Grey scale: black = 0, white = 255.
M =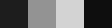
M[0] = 29
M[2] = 211
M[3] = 14

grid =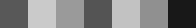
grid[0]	88
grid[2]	154
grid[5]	144

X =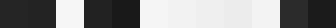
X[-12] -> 37
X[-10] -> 246
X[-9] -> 34

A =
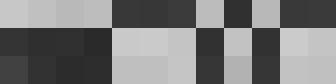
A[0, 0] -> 199
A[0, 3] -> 189
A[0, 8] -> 48
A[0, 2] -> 185
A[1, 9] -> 50
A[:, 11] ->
[58, 196, 192]
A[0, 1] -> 192
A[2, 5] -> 191
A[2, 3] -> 45
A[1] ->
[52, 47, 48, 42, 201, 202, 196, 49, 194, 50, 203, 196]

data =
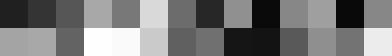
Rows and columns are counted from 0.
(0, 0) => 32
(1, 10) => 89
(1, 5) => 202
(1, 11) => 143
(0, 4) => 120
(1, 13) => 236
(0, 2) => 86
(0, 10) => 135
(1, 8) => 21

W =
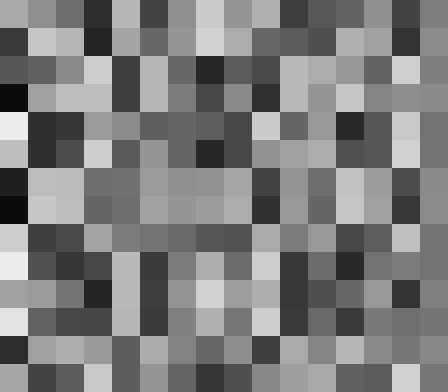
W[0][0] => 168
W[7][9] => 49
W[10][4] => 185
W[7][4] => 111
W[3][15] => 137
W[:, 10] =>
[62, 92, 184, 184, 102, 160, 148, 153, 123, 56, 56, 58, 170, 158]
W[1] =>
[58, 197, 180, 36, 164, 104, 149, 209, 172, 103, 92, 79, 175, 160, 51, 139]
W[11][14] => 112
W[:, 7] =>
[202, 209, 39, 71, 94, 39, 145, 156, 86, 174, 209, 176, 104, 54]
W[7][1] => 197
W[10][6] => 148
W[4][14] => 199
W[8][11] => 153
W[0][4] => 183
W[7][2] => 188
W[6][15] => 138
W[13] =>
[167, 67, 92, 199, 93, 149, 101, 54, 79, 135, 158, 168, 97, 91, 208, 118]
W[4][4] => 139
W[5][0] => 189
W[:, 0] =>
[168, 58, 86, 12, 236, 189, 32, 12, 205, 236, 161, 226, 44, 167]
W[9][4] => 185
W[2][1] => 96
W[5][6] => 101
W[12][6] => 130
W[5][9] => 146
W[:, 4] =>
[183, 164, 64, 64, 139, 90, 113, 111, 123, 185, 185, 182, 92, 93]
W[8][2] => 73
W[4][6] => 102
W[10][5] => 63
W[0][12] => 99
